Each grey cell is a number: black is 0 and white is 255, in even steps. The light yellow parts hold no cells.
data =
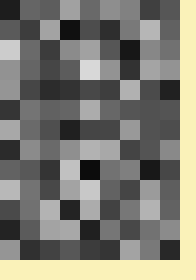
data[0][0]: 29
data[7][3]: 143
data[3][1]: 101
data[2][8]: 113
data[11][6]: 72
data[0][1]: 101
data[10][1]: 113
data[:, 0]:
[29, 90, 204, 146, 149, 53, 168, 43, 98, 184, 74, 35, 149]
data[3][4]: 216
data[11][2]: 163
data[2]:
[204, 106, 60, 139, 161, 86, 23, 135, 113]
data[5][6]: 85
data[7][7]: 84
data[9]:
[184, 115, 72, 163, 200, 98, 69, 155, 94]
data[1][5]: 46
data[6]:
[168, 106, 79, 32, 69, 70, 153, 82, 77]
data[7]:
[43, 139, 106, 143, 178, 168, 68, 84, 137]
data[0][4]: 105
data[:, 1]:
[101, 61, 106, 101, 70, 116, 106, 139, 88, 115, 113, 91, 48]
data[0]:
[29, 101, 93, 161, 105, 142, 129, 64, 86]
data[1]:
[90, 61, 163, 16, 77, 46, 121, 182, 97]
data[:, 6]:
[129, 121, 23, 50, 177, 85, 153, 68, 127, 69, 119, 72, 163]
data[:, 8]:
[86, 97, 113, 147, 33, 84, 77, 137, 71, 94, 98, 139, 40]
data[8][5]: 114
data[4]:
[149, 70, 44, 51, 72, 62, 177, 75, 33]

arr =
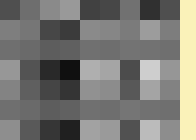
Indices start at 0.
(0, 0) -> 79
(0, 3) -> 153
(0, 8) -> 79
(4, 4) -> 145
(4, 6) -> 88
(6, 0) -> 142
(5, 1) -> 106
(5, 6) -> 117
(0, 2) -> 138
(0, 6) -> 113
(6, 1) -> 89
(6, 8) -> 141
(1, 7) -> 156
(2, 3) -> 96
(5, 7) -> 113
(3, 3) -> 16
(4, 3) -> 52
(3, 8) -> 150
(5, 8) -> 111

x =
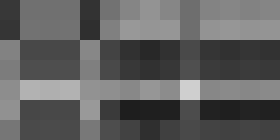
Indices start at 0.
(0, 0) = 56
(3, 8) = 55
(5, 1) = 71
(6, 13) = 65
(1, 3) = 114
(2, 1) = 72
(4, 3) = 178
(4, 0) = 141
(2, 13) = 50
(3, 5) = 73
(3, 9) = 79
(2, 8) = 49
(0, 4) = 51
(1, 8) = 150
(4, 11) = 138
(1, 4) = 47
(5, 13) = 33
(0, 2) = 112
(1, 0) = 53
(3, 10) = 59
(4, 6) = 136
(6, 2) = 75
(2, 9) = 73
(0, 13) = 133
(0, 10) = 131
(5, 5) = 58
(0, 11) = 134
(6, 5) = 77
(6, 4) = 120

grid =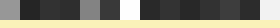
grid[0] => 151
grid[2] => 50
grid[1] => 37
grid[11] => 61

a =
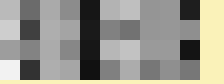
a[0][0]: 186
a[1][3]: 164
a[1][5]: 129
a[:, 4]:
[22, 26, 23, 17]
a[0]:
[186, 107, 170, 140, 22, 179, 191, 149, 151, 30]
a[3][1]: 50
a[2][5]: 183
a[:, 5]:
[179, 129, 183, 128]
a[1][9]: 143
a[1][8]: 151
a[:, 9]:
[30, 143, 20, 119]

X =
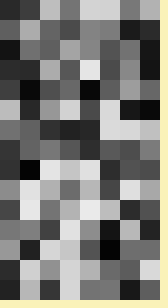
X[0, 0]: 41
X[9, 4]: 183
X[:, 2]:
[190, 100, 95, 172, 79, 151, 49, 119, 228, 177, 116, 65, 214, 145, 54]
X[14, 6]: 24
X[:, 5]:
[210, 124, 83, 75, 93, 217, 218, 89, 45, 70, 189, 20, 4, 106, 117]
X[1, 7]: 43
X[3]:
[44, 42, 172, 87, 229, 75, 136, 20]
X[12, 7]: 109
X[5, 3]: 210
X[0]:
[41, 61, 190, 116, 211, 210, 120, 178]
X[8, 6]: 82
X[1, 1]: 172
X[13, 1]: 208
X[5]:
[188, 40, 151, 210, 74, 217, 23, 9]
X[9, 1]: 225
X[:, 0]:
[41, 95, 19, 44, 63, 188, 113, 53, 50, 140, 70, 119, 152, 44, 34]
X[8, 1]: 4
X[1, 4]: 131
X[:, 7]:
[178, 43, 22, 20, 103, 9, 192, 123, 76, 168, 81, 35, 109, 217, 94]
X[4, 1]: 9
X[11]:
[119, 127, 65, 225, 141, 20, 184, 35]
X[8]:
[50, 4, 228, 197, 224, 45, 82, 76]
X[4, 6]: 157
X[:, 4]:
[211, 131, 133, 229, 8, 74, 39, 46, 224, 183, 234, 141, 83, 179, 115]

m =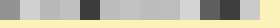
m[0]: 146
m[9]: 212
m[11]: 63

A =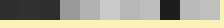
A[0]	47
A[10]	191
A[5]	202
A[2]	46

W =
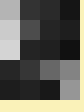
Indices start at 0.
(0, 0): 180
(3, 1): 54
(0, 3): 21
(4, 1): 34
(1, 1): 76
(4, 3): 150
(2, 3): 17

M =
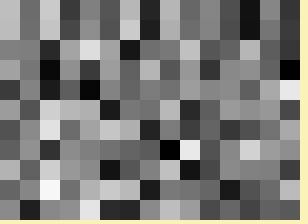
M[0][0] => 190
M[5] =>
[156, 83, 207, 183, 176, 26, 119, 113, 184, 41, 94, 154, 143, 151, 72]
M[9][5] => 201
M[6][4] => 163
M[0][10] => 132
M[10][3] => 143
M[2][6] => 22
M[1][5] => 82
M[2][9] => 192
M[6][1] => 138
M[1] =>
[188, 110, 196, 71, 141, 82, 203, 30, 175, 109, 131, 76, 17, 117, 59]
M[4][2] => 27
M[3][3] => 144
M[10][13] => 97
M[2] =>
[128, 126, 41, 164, 221, 163, 22, 111, 120, 192, 86, 98, 182, 93, 55]
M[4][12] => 95
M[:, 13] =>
[134, 117, 93, 98, 169, 151, 114, 156, 127, 107, 97]
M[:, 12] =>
[18, 17, 182, 143, 95, 143, 80, 210, 129, 82, 68]
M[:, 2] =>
[202, 196, 41, 9, 27, 207, 225, 50, 206, 247, 136]
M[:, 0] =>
[190, 188, 128, 162, 59, 156, 82, 95, 179, 101, 138]
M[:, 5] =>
[85, 82, 163, 157, 131, 26, 197, 113, 19, 201, 42]
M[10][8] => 189
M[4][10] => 134
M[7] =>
[95, 145, 50, 140, 127, 113, 100, 91, 1, 233, 82, 136, 210, 156, 141]
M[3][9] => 151
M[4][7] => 123
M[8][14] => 62

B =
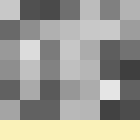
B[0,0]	200
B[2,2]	123
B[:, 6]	[179, 157, 114, 63, 97, 76]
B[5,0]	164
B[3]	[142, 192, 130, 191, 182, 89, 63]
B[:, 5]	[128, 201, 94, 89, 229, 66]
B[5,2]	97
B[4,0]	97
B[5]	[164, 97, 97, 184, 182, 66, 76]
